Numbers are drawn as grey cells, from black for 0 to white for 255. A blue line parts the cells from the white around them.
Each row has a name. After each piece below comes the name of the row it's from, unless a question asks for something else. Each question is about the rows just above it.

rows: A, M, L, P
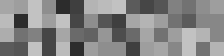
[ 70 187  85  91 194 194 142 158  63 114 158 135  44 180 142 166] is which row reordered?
P
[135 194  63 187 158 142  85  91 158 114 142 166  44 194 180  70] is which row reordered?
P
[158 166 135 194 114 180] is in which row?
P
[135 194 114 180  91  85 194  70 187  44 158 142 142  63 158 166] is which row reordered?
P
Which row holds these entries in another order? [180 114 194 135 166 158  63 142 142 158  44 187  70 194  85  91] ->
P

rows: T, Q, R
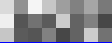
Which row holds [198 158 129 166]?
T
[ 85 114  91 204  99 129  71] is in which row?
Q
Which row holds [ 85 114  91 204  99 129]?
Q
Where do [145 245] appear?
T
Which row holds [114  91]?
Q
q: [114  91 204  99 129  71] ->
Q
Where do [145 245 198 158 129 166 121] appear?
T

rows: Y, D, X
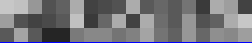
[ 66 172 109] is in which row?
D
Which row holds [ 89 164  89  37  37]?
X
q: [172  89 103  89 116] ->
Y
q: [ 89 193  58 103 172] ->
D
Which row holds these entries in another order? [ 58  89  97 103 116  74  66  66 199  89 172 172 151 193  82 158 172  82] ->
Y
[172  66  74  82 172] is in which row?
Y

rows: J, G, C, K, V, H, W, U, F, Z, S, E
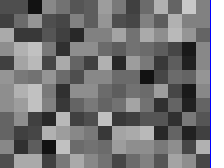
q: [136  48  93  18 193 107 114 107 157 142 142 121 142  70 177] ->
S
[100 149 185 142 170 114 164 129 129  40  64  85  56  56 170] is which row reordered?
C
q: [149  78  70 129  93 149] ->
G
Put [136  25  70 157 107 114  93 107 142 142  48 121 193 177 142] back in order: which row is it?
W
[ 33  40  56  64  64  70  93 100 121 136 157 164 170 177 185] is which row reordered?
V

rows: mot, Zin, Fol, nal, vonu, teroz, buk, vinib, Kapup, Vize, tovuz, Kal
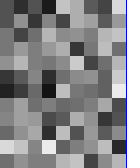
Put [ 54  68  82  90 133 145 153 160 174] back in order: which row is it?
Zin
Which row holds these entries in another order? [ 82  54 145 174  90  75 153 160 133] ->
Kapup
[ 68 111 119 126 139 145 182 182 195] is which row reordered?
Fol
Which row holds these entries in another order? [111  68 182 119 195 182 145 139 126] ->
Fol

